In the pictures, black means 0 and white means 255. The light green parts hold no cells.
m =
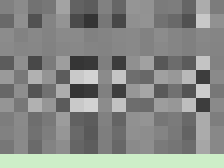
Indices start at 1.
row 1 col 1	129
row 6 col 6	201
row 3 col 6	138
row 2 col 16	145
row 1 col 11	146
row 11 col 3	106
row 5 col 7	56
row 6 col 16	138
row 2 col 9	71
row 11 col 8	126
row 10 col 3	113
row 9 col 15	171
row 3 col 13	133
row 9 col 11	148
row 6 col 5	92
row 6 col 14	185
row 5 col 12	87
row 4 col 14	128
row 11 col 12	122
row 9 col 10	145
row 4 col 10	137
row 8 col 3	177
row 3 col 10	137
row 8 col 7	210
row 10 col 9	108
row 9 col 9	100
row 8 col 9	194
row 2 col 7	52
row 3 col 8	132
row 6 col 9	196
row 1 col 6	98
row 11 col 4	131
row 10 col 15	171
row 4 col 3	135
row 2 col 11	147
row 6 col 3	177
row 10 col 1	129
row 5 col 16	130
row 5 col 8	127

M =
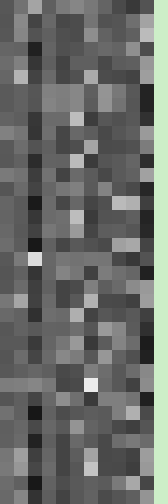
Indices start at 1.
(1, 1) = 87
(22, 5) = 68
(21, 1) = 86
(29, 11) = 32
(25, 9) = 132
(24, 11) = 48
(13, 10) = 97
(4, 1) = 101
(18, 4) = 97
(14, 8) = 131
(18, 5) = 70
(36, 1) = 105
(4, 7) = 97
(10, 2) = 117
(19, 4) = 103
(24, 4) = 99
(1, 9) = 74
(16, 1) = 100
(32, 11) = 107
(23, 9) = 80
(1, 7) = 120
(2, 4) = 104
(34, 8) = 74
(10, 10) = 94
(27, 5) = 73
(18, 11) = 68
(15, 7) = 69
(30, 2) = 96
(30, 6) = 87
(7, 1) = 90
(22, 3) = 65
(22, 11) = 157
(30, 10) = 176
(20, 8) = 124
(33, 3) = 63
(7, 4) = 129
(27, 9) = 88
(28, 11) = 140

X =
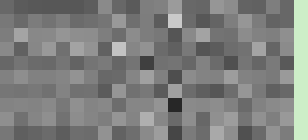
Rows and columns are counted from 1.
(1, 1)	104
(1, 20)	126
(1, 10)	90
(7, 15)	95
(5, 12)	113
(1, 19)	97
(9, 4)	143
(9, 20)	127
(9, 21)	153
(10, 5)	93
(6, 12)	128
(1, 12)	129
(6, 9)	106
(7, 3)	120
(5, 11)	63
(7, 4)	113
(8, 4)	137
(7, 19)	121
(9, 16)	144
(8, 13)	39
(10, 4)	107
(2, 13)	202
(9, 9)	149
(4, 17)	109
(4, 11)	146
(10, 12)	157
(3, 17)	113
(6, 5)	133
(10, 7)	108
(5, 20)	122
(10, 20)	147
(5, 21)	89
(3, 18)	140
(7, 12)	91
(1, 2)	91
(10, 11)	138
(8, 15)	136

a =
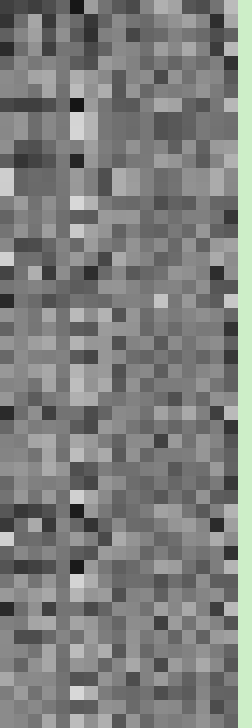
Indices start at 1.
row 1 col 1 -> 64
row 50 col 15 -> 133
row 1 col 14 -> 86
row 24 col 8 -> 155
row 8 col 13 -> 163
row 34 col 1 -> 145
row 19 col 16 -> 171
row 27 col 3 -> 156
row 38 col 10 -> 107
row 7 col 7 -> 145
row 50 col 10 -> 105
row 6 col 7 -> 153
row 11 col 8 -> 125
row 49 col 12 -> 155
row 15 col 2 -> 155
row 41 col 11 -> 125
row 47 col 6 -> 188
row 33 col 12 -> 124
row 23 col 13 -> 123
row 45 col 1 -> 128
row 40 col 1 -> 100
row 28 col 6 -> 190
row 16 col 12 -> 126
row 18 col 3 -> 76
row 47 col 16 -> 124
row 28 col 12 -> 124
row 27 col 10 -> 131
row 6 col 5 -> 122
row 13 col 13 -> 114
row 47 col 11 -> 104
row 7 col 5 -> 113
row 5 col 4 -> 134
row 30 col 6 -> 115
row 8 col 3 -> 63
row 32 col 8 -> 125
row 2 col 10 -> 116
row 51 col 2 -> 126
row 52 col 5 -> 114

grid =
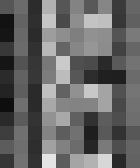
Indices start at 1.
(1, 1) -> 86
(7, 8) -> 164
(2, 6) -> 142
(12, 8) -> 215
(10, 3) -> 48
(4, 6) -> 134
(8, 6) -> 131
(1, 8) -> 134
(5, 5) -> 202
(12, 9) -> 40
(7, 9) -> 81
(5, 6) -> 79
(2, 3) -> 47
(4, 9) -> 66
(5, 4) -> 120
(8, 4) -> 168
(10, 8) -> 89
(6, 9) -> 31
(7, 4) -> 192
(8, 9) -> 72
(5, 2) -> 83
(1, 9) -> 58
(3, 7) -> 145
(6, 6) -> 87
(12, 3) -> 49
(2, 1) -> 18
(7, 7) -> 200
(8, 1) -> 14
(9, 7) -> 49
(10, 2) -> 112
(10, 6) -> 113
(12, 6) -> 165
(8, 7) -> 132

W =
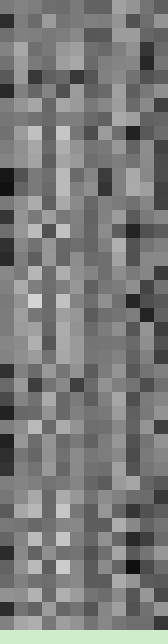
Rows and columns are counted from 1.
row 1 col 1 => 122
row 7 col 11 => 120
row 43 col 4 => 106
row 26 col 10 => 99
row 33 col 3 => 102
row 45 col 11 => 110
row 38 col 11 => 99
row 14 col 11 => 159
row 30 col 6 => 128
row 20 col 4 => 109
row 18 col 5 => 104
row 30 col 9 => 155
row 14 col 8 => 52
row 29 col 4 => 170
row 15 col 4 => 95
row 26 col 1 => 131
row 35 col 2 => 132
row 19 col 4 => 151
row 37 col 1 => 91
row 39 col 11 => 63
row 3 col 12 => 95
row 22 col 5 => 193
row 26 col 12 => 62
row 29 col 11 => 123
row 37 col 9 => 100
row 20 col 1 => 136
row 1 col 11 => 115
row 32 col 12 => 146
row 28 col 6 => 63
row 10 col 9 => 110
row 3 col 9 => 156
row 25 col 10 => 106
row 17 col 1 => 110
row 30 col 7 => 116
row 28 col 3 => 61
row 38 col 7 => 93
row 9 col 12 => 101
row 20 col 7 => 132

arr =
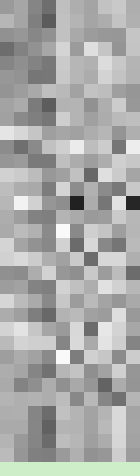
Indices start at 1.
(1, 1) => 154
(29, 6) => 136
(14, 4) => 124
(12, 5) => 191
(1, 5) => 191
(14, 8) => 139
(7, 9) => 159
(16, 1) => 173
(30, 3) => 133
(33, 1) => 187
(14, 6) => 141
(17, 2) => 187
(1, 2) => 166
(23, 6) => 186
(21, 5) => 210
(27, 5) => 182
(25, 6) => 217
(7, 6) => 162
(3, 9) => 151
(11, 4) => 193
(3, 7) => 156
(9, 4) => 118
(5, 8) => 220
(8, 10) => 152
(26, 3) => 162
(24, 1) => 211
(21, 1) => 157
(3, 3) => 135
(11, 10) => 237
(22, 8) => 164
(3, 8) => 152
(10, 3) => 197
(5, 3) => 131
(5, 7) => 177
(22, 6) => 156
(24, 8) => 231
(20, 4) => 210
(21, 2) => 162

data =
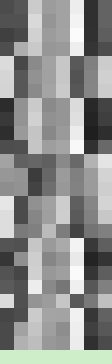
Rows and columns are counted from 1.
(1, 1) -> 76
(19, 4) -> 134
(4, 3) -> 201
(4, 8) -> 77
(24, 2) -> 162
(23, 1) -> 70
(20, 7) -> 53
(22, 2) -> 80
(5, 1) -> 219
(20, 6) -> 250
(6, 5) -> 199
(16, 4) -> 159
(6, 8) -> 208
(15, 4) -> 161
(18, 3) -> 198
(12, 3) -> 102
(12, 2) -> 97
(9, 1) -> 57
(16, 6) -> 90
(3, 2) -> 72
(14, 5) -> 152
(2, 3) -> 217
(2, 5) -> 162
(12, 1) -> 163
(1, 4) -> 156
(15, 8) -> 212
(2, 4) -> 149
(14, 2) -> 146
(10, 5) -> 154
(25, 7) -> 48
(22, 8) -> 192
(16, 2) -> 75
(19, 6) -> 233
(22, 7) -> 121
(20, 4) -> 152
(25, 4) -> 152
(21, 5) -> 118
